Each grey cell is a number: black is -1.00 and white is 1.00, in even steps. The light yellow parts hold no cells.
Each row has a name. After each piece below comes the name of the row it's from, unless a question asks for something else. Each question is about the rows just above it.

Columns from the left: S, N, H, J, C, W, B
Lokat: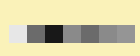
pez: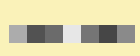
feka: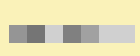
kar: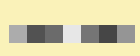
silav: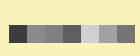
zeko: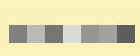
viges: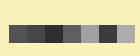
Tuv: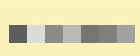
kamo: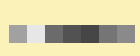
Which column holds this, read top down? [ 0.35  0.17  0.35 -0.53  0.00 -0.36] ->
S
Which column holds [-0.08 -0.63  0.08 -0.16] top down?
H
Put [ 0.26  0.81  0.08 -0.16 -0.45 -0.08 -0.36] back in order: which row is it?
kamo
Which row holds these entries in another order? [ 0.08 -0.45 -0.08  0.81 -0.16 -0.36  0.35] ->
pez
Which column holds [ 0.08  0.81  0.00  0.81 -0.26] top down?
J
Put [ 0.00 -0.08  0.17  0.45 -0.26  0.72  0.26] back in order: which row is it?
zeko

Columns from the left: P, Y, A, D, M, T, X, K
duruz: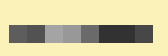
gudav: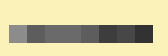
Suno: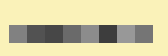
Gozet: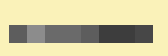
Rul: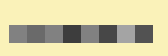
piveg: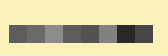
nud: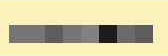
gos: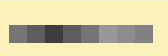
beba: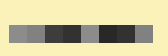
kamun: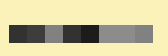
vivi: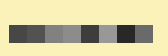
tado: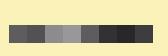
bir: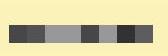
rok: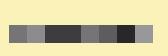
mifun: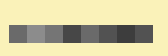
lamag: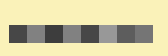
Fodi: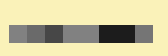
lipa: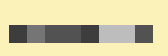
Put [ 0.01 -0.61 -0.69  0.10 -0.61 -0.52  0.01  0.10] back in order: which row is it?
beba
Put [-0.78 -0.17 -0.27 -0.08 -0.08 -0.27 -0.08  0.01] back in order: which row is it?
nud
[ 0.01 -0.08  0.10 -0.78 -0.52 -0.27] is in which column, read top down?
M
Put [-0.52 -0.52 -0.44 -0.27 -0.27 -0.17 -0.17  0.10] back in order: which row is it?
Gozet

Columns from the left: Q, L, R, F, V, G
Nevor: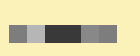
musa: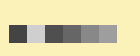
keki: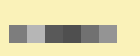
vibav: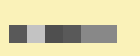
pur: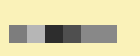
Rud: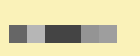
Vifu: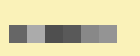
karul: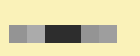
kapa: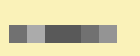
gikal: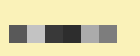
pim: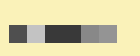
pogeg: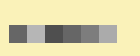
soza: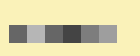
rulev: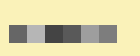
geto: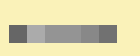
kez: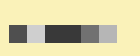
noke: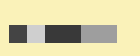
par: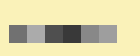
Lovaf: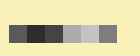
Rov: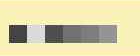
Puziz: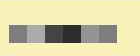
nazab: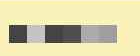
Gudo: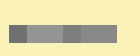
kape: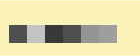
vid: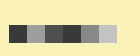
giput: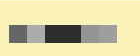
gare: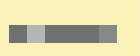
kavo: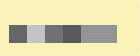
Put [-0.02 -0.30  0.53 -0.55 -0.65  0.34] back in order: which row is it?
gikal
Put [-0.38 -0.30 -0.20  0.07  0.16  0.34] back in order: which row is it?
Vifu
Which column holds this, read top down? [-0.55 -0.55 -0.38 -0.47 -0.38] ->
R
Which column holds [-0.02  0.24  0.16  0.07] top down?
G
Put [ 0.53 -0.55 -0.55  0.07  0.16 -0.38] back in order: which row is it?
pim

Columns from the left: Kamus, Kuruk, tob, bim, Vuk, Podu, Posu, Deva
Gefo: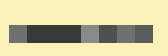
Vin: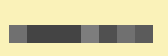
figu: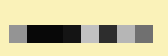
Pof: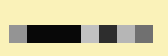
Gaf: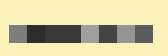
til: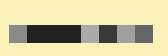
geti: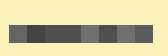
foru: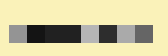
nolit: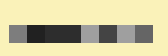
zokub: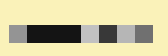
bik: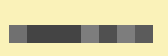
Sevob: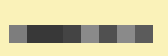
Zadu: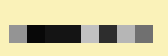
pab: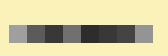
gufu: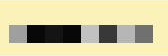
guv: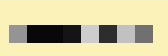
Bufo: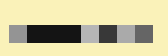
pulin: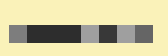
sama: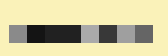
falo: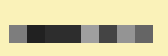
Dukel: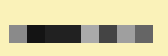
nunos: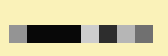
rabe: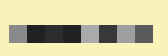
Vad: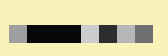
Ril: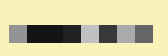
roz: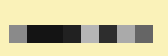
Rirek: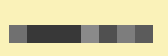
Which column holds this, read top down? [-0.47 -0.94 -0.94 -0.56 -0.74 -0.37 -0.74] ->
tob
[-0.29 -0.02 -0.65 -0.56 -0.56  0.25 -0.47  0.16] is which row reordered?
Gaf
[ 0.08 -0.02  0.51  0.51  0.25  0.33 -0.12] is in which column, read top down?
Vuk
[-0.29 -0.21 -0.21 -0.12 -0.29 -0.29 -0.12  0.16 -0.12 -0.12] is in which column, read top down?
Deva
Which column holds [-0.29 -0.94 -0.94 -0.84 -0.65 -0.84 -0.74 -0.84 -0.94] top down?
Kuruk

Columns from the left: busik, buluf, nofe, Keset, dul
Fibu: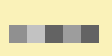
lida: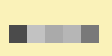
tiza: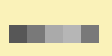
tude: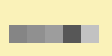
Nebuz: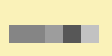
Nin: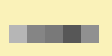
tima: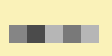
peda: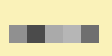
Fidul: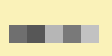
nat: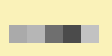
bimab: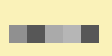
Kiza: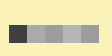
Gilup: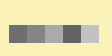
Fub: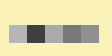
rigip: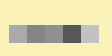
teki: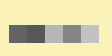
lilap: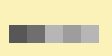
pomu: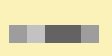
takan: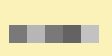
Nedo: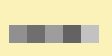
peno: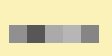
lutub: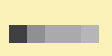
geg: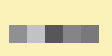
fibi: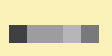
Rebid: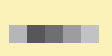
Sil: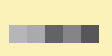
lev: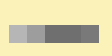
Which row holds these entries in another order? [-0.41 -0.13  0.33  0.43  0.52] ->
nat
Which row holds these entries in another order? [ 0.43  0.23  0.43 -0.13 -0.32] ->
lilap
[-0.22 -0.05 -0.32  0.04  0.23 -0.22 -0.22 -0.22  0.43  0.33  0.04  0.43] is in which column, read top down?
Keset

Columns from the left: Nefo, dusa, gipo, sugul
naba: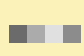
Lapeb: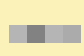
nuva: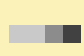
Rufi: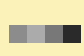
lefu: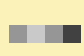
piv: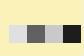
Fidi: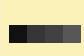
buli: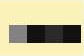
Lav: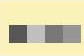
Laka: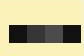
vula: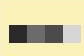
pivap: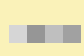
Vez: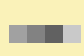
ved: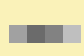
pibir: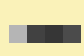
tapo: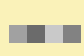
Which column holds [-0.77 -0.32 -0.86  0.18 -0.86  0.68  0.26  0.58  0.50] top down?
sugul
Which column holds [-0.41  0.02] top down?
sugul
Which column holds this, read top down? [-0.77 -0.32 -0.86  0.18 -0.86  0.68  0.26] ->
sugul
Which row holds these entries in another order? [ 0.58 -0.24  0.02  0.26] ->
Vez
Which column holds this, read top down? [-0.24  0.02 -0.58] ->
gipo
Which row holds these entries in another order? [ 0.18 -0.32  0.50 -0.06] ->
Lav
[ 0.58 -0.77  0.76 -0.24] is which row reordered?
piv

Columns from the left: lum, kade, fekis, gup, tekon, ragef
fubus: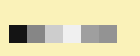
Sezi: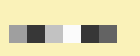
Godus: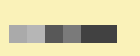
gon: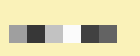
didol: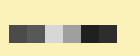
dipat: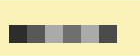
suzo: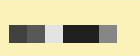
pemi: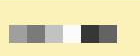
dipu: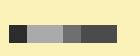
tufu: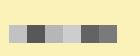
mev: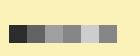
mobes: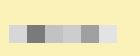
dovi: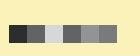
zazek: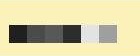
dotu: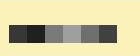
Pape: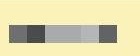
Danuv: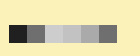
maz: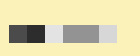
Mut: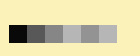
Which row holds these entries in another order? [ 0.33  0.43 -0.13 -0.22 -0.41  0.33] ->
Pape
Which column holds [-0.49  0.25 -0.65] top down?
lum
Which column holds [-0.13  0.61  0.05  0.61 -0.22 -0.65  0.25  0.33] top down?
gup
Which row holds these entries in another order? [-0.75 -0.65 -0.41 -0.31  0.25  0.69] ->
didol
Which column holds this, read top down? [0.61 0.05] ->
gup
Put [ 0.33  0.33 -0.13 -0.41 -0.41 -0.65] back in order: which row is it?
dipu

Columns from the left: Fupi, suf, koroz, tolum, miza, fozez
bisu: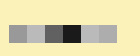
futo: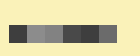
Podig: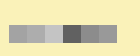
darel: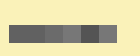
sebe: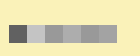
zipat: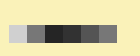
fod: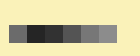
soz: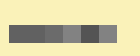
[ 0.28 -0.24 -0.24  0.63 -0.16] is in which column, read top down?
Fupi
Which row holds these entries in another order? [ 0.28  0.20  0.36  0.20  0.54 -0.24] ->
sebe

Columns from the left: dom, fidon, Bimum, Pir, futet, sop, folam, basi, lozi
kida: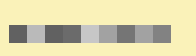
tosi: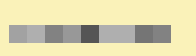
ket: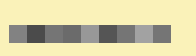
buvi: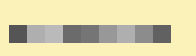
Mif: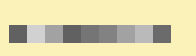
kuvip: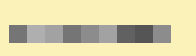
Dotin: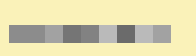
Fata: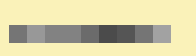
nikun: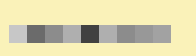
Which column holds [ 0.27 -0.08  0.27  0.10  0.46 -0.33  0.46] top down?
basi
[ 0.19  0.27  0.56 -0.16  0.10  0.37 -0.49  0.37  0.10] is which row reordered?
nikun
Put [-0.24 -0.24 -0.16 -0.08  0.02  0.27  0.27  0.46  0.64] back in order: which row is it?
Mif
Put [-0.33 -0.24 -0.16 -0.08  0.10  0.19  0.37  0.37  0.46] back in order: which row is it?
buvi
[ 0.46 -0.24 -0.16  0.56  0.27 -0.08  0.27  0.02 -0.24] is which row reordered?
kida
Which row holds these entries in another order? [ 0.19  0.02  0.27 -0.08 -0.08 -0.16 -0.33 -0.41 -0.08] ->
ket

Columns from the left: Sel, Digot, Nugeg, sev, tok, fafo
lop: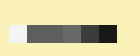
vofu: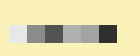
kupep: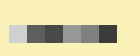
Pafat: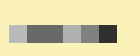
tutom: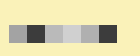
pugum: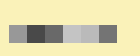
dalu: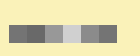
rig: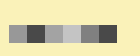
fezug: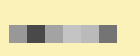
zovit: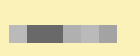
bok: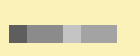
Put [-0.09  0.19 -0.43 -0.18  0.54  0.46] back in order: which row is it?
pugum
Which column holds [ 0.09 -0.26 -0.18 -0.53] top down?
Digot
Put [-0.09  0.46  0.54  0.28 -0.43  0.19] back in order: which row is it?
fezug
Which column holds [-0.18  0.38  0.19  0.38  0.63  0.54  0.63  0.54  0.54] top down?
sev

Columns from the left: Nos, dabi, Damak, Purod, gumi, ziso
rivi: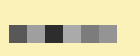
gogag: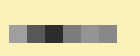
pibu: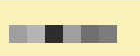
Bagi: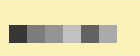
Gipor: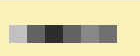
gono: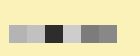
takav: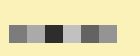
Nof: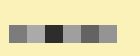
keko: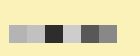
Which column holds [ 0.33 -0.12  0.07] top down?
ziso
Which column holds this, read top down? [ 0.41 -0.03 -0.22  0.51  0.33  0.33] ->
dabi
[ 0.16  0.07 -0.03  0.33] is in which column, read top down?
ziso
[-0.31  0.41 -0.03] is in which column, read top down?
dabi
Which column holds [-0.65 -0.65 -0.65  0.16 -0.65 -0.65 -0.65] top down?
Damak
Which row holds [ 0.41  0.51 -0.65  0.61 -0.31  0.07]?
keko
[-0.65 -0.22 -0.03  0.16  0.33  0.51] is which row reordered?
takav

